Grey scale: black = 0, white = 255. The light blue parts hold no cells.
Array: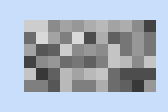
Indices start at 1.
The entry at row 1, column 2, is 205
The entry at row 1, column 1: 205
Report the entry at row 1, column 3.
139
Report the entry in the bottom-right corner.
151
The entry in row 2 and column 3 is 163
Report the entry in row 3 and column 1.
163
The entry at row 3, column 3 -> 96
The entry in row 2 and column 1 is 108

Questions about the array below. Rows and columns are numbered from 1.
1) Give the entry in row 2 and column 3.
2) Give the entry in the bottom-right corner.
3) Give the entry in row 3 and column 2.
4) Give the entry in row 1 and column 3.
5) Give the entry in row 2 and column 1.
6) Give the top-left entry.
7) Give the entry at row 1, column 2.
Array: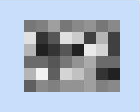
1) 86
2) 137
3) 33
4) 159
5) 224
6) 119
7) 128
